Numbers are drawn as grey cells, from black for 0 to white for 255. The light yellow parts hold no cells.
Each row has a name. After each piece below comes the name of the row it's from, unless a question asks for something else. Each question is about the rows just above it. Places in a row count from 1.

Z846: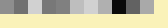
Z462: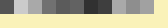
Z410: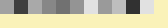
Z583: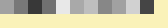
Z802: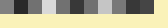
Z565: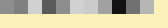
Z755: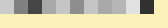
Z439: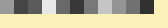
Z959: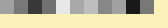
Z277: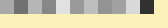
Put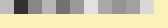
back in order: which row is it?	Z277
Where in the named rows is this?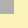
Z846, 8
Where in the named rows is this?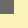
Z439, 5

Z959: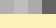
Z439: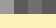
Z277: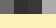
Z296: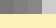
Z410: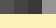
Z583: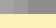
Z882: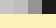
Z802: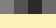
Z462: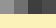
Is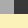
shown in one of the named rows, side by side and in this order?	no
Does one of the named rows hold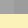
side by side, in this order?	yes
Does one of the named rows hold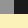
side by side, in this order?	yes
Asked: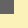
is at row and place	Z959, 4
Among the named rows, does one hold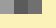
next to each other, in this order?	yes
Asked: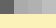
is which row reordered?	Z959
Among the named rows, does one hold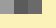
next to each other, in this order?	no

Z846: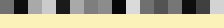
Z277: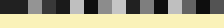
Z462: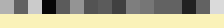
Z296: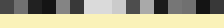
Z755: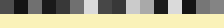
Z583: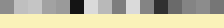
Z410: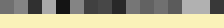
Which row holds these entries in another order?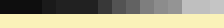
Z277
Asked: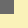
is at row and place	Z583, 13
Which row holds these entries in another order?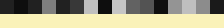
Z277
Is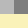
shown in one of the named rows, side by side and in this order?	yes
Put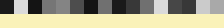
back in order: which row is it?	Z755

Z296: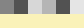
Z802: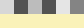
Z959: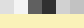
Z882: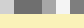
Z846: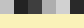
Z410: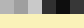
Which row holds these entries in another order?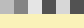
Z802
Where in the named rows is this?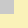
Z410, 3
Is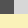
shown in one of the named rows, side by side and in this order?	yes

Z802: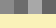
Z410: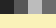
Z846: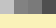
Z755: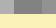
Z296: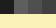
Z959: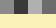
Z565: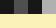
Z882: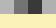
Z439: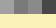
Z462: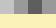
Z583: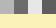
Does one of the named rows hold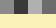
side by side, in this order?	yes
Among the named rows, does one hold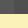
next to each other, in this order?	no
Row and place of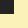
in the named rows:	Z410, 1
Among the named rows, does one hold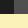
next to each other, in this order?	no
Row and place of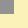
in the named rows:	Z755, 4
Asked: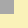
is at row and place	Z802, 3
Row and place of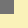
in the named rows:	Z882, 2

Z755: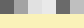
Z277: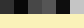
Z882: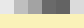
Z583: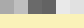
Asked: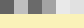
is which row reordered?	Z755
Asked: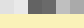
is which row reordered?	Z583
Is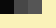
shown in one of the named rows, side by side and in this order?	yes
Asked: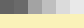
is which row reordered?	Z882
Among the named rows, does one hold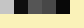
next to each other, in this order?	no
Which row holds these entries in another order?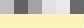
Z755

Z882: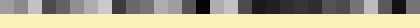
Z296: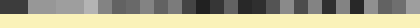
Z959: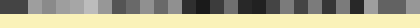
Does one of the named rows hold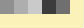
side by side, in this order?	no
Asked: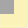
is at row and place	Z959, 6
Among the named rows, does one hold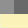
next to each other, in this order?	yes
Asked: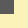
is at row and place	Z882, 28

